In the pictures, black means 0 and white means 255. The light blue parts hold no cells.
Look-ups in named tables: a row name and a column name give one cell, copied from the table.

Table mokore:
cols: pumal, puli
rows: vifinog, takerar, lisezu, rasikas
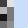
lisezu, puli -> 122
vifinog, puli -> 226
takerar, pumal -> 185
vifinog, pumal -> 63
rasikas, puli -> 144
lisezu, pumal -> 22
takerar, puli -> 122
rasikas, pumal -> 108
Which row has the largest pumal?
takerar

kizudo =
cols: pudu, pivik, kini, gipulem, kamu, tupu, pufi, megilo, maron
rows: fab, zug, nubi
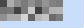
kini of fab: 142
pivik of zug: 121
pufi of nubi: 196
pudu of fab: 72
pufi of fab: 148
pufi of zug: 130
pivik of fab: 173

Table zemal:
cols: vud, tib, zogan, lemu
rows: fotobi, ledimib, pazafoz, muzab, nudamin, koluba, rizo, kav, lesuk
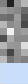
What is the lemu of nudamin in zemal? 157
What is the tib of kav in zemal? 70
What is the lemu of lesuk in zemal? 128
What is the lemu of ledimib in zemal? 106
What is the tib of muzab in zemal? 140
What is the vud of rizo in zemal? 182
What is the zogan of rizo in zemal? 150
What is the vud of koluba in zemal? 79
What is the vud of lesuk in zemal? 186
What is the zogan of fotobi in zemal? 147
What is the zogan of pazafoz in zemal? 156
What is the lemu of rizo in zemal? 221
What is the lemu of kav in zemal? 174
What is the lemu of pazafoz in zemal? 88
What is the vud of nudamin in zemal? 154

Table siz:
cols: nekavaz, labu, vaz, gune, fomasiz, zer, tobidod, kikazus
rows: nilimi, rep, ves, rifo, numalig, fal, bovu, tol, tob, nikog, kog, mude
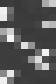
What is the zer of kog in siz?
61
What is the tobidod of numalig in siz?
61
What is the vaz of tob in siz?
61
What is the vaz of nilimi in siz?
56
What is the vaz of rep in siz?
58
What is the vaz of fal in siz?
109
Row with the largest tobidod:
tol

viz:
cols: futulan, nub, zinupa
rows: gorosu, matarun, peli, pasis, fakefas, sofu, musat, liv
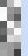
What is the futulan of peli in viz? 252
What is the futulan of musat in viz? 158
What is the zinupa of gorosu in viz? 243
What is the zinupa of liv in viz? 62
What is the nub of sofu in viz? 218
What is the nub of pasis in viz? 244
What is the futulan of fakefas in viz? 110
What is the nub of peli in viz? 140
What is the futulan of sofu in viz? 83
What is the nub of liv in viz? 152
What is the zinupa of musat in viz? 140
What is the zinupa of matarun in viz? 136
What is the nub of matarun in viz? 151
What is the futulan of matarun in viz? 249
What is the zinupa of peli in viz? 94
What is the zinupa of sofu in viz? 207
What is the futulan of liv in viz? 164
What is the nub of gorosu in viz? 186
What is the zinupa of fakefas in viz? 248
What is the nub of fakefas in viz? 180

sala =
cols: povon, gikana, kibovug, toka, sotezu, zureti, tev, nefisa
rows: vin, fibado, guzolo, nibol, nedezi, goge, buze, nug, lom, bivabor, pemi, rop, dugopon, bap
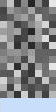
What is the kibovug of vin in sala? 56
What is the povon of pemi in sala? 89
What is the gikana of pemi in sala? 86
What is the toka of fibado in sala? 116
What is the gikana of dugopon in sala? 67
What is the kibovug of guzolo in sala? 141
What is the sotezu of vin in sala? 37

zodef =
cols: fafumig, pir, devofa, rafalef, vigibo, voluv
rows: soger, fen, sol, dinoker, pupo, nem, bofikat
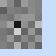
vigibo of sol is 151
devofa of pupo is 208
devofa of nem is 106
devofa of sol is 143
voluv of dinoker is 188
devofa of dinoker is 22
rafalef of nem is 136
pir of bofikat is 116
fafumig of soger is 163
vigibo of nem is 115
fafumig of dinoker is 137
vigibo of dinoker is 113
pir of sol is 117
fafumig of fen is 94
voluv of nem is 149
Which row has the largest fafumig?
soger

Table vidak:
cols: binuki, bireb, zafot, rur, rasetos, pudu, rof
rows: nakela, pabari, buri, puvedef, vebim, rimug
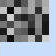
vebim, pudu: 122
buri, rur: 32
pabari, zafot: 184
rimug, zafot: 122
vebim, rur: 90
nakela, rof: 170
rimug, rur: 130
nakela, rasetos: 166
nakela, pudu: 121
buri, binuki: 38
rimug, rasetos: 185
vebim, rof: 23
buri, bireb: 208
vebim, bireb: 194
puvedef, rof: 24
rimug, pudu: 50
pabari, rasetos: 169
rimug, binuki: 122
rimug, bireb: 14

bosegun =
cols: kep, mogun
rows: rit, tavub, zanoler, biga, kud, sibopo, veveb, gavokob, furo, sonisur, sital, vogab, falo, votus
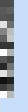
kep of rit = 77
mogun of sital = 159
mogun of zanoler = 81
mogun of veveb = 53
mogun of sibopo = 198
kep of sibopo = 98
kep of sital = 226
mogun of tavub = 97
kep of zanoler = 85
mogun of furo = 68
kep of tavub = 91
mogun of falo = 86
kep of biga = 226
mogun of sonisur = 113
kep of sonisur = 40
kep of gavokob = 253
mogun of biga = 110

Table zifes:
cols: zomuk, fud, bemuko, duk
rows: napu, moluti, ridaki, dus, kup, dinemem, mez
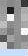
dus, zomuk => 190
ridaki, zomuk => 162
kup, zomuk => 152
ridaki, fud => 243
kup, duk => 246
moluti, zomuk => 154
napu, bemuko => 144
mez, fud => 116
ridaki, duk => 183
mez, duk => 159
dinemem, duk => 134

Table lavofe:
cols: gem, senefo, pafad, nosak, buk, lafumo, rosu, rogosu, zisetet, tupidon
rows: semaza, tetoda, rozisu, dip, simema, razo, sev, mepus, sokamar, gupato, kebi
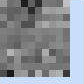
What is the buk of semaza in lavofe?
97
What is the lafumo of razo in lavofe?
130
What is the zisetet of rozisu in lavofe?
134
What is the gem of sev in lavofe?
115
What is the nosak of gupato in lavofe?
122
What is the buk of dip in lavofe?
81
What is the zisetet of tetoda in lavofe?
163
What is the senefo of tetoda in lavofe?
98
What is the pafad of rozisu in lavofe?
111
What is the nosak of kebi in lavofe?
155
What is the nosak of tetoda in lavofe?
108

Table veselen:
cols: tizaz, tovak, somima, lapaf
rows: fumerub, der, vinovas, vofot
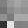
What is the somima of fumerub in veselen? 165
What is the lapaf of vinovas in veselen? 169
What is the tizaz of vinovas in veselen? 145
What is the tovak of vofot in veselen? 227
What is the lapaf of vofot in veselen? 132
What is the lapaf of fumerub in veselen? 153
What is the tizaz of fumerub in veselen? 129
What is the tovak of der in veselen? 139
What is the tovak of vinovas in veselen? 123
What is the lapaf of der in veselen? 145
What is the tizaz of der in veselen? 116
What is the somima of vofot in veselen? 128

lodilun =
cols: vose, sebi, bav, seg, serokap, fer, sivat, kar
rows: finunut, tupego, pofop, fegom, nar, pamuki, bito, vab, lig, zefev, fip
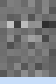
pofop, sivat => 105
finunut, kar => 107
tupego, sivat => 134
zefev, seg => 87
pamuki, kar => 117
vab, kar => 84
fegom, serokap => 144
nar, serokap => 118
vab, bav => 120
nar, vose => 103

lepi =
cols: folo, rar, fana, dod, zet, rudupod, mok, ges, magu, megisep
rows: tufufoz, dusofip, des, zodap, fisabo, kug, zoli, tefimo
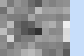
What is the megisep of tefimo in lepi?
91
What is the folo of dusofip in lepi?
113
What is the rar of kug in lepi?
211
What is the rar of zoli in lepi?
115
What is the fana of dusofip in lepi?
137
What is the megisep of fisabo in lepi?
217
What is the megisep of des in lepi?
139
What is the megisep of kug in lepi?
220
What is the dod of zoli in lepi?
134
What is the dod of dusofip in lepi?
140
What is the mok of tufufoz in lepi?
140
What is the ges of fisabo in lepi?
136
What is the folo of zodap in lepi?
143
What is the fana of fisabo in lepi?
117
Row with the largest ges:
zodap

